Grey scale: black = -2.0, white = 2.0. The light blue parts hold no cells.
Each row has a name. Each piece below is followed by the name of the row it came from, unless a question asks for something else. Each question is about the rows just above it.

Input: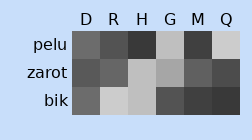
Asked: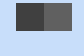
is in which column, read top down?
M
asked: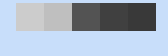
bik
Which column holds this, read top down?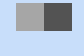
G

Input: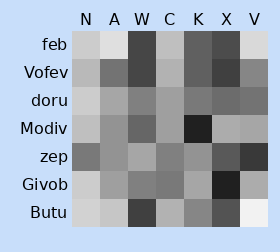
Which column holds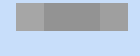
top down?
A
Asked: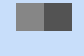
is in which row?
Butu
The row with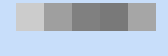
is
Givob
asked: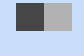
Vofev
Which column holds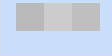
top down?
N
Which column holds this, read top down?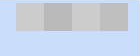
N

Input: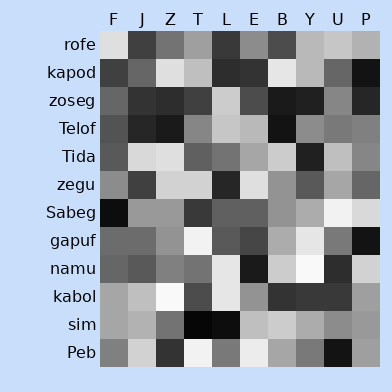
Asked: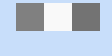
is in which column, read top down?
Z
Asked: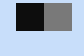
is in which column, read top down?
L
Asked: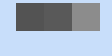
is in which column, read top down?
F
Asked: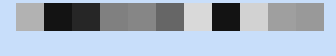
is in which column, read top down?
P

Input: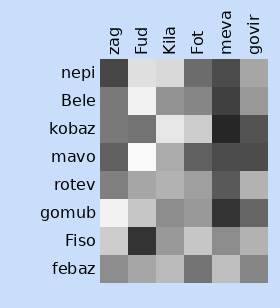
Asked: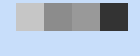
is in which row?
gomub
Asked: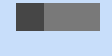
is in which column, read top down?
zag

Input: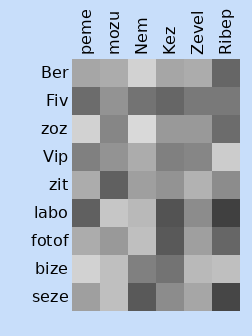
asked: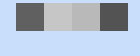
labo
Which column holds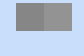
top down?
mozu
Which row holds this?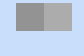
Vip

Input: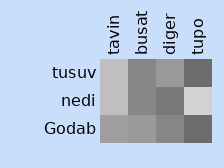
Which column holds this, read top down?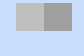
tavin
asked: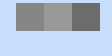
tusuv
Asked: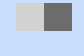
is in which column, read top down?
tupo
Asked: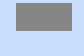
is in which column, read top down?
busat
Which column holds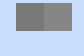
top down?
diger
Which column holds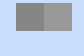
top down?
busat
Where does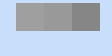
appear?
Godab

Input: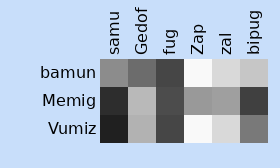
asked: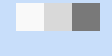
Vumiz
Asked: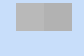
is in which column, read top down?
Gedof
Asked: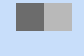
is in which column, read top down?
Gedof
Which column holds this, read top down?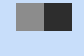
samu
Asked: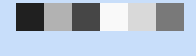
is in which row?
Vumiz

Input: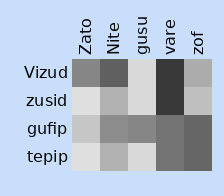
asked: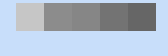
gufip
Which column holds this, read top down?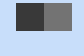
vare
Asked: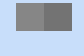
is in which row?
gufip
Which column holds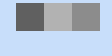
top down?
Nite
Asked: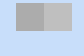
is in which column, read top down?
zof
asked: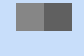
Vizud
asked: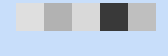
zusid

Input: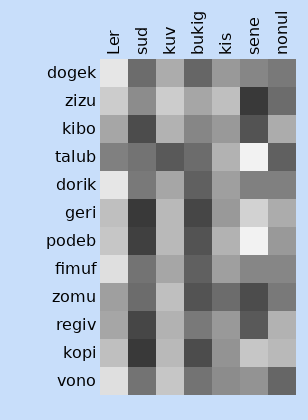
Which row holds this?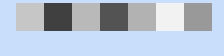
podeb
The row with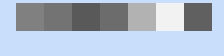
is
talub
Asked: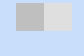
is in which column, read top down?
Ler
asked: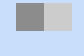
zizu
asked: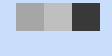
zizu
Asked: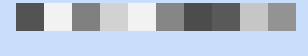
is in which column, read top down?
sene

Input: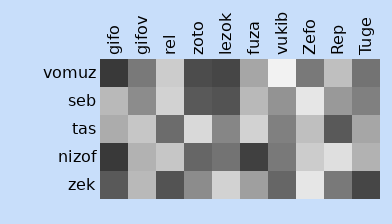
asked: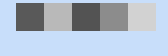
zek
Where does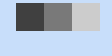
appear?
nizof
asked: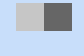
nizof
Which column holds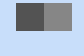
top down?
lezok
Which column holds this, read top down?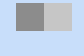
gifov
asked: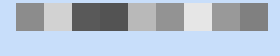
seb

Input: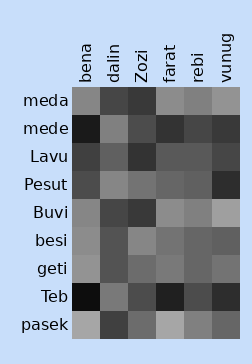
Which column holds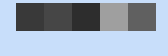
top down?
vunug
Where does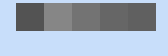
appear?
besi
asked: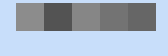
besi
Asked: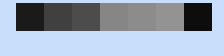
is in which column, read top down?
bena
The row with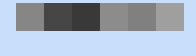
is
Buvi
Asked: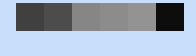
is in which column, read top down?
bena

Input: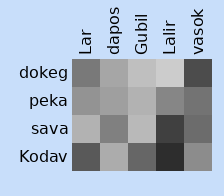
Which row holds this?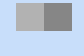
peka
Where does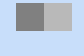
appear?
sava
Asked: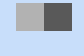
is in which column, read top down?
Lar
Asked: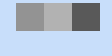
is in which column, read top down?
Lar
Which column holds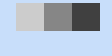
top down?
Lalir

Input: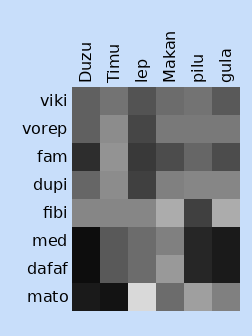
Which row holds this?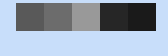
dafaf
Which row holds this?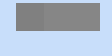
dupi
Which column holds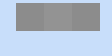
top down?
Timu
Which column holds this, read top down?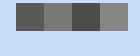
gula
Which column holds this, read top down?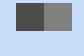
Makan
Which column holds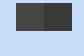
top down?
lep

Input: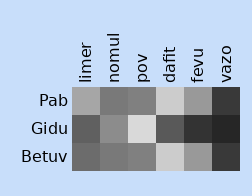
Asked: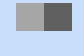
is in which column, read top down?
limer
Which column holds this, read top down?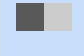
dafit
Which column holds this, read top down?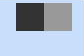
fevu

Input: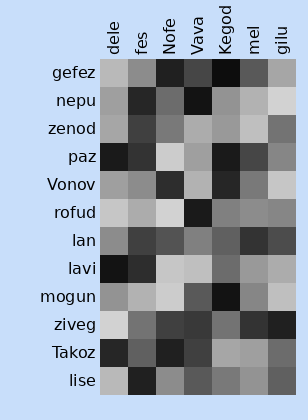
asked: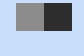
Vonov
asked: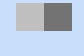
zenod
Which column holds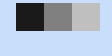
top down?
Vava
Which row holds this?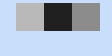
lise
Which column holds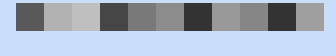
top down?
mel
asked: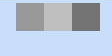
zenod
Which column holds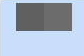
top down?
Kegod

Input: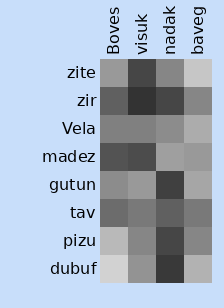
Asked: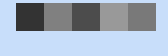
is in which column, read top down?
visuk
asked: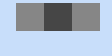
pizu
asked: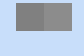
Vela
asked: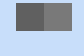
tav
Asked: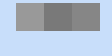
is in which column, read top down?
visuk
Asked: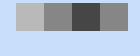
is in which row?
pizu

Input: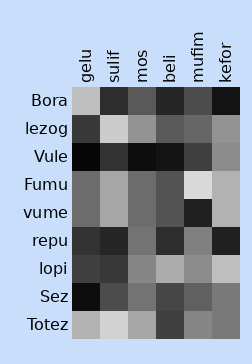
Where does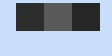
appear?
Bora
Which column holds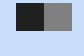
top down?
mufim
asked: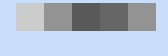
lezog

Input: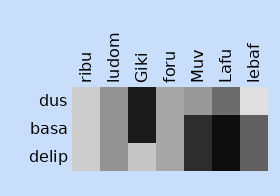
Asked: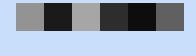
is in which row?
basa
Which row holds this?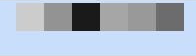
dus
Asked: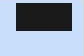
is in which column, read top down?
Giki

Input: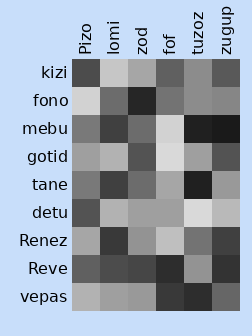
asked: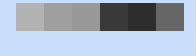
vepas
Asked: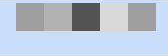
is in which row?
gotid
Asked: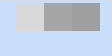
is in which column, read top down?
fof
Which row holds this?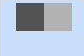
detu
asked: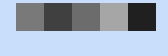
tane
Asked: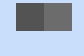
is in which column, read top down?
zod
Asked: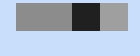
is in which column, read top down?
tuzoz

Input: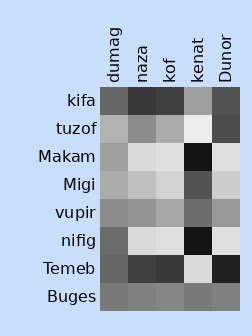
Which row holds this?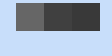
Temeb
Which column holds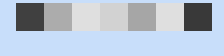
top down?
kof
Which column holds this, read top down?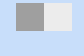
kenat

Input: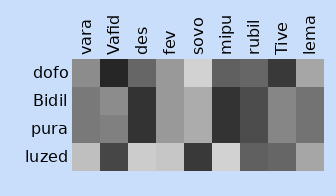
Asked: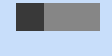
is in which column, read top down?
Tive
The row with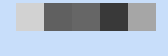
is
dofo
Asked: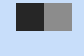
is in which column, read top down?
Vafid
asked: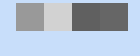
dofo
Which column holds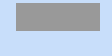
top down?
fev

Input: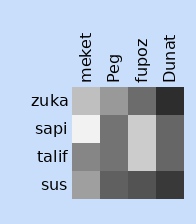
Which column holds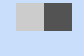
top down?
fupoz
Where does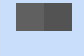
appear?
sus
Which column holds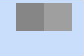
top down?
meket
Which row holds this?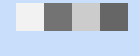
sapi
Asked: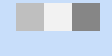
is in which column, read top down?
meket

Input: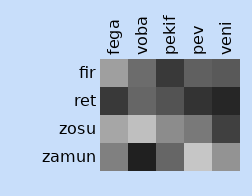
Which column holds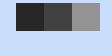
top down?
veni
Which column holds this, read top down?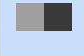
fega
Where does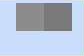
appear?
zosu
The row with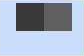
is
fir
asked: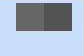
ret

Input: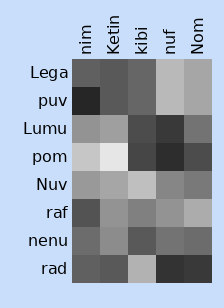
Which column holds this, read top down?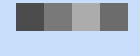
Nom
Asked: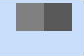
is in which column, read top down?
kibi
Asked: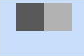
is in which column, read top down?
kibi
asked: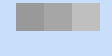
Nuv
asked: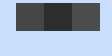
pom

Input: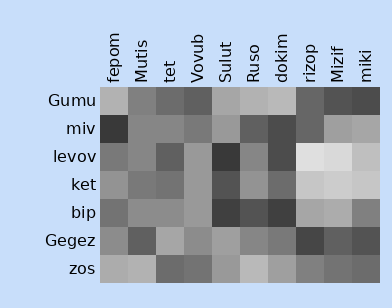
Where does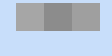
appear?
Gegez
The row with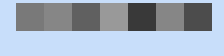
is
levov

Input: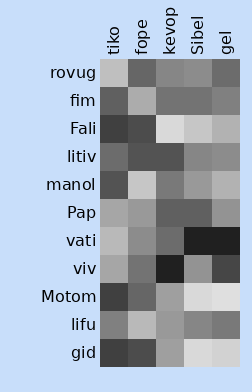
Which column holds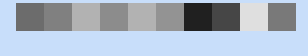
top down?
gel
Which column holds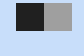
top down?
kevop
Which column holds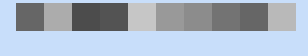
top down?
fope
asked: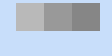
lifu
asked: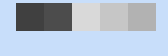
Fali

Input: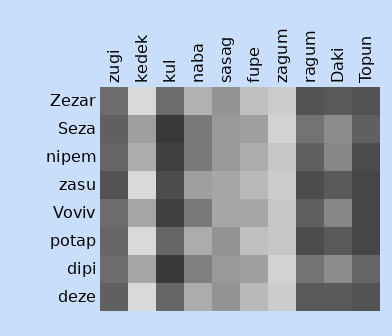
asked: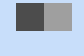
zasu
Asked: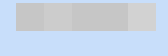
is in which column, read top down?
zagum
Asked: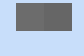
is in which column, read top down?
zugi

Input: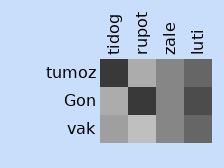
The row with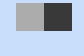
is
Gon
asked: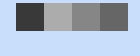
tumoz
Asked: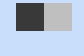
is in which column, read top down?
rupot
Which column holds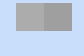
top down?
tidog
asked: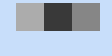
Gon

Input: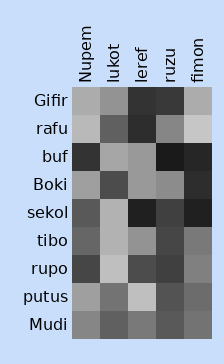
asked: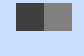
rupo
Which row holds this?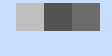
putus
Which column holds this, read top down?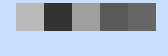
Nupem
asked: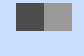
Boki
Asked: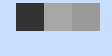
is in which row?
buf
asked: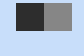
rafu

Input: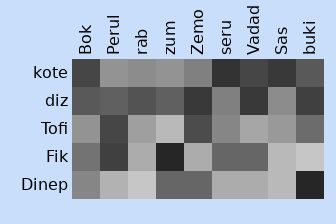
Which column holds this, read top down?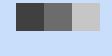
buki
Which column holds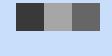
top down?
Vadad
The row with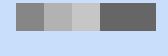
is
Dinep
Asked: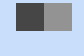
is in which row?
kote
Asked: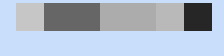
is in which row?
Dinep
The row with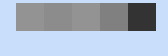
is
kote
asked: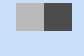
Tofi

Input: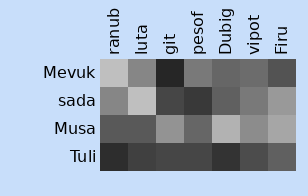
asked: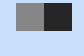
Mevuk
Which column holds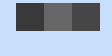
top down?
pesof
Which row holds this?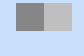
sada

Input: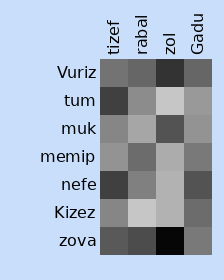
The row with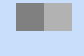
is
nefe
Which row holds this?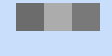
memip
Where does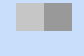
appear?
tum
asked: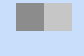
tum
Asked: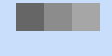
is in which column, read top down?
rabal

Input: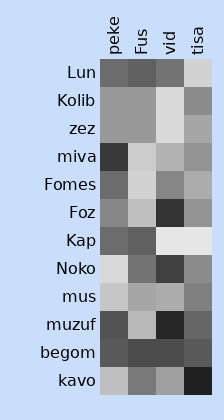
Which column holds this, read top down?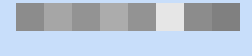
tisa
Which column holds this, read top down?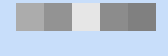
tisa

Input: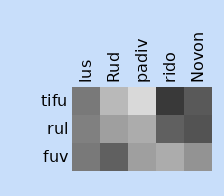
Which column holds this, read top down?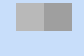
Rud
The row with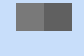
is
fuv
